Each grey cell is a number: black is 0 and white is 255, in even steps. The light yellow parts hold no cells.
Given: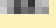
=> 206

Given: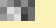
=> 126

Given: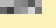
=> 103

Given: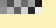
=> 145

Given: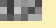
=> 183

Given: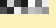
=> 82

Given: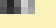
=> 80
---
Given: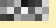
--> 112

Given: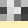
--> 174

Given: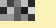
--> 178

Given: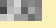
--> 110

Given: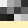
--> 241

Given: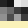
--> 35

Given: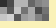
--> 46

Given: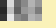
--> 52

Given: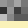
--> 149
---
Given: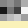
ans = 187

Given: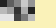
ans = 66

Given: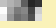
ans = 123

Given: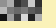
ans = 216

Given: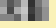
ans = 49

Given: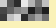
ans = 123

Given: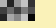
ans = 136

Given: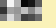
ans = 63

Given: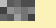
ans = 158
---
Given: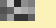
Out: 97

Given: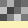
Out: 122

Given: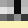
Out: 53

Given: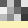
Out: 56

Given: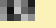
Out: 143

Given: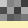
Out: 119

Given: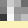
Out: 189

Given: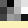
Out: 21

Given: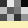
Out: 149

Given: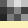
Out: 149
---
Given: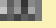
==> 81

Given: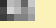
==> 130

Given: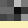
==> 53

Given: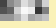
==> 178

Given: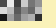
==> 175

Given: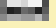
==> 184

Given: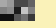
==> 113

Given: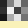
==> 228

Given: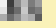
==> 170

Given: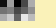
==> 228
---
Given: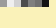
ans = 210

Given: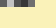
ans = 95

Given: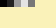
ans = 4

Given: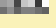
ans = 98

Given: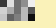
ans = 198

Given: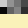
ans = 72

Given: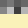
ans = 103

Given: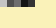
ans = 196

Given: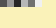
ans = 153

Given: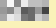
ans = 220
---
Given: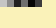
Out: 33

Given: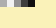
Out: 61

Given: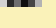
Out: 42

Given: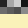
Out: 35

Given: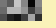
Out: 19

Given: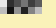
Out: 33

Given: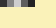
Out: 50

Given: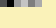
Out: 81

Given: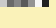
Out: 89

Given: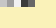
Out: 103
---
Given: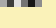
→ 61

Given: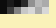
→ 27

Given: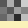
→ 174

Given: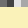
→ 66

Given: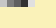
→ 125

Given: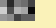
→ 42
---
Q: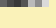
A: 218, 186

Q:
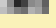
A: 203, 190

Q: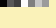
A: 252, 199

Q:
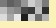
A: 232, 219

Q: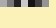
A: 201, 172

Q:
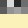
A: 217, 161

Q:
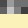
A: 196, 155

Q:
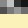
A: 194, 151

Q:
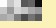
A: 253, 226

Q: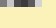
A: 212, 200
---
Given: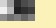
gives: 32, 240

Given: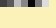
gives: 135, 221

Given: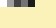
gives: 67, 254

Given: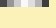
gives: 249, 249

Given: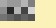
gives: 181, 211

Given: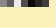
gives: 77, 235

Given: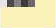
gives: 132, 229
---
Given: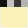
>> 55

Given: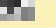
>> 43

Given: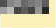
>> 148

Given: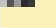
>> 154

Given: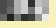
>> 176

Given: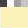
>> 158

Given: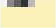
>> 94

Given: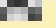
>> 51
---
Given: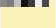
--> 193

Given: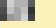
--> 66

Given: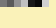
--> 147

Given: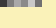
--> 126

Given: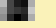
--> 142

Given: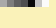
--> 95

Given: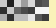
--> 189

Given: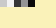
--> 202
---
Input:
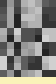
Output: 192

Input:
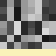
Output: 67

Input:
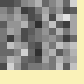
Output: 193

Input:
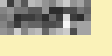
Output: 76

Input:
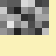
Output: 91
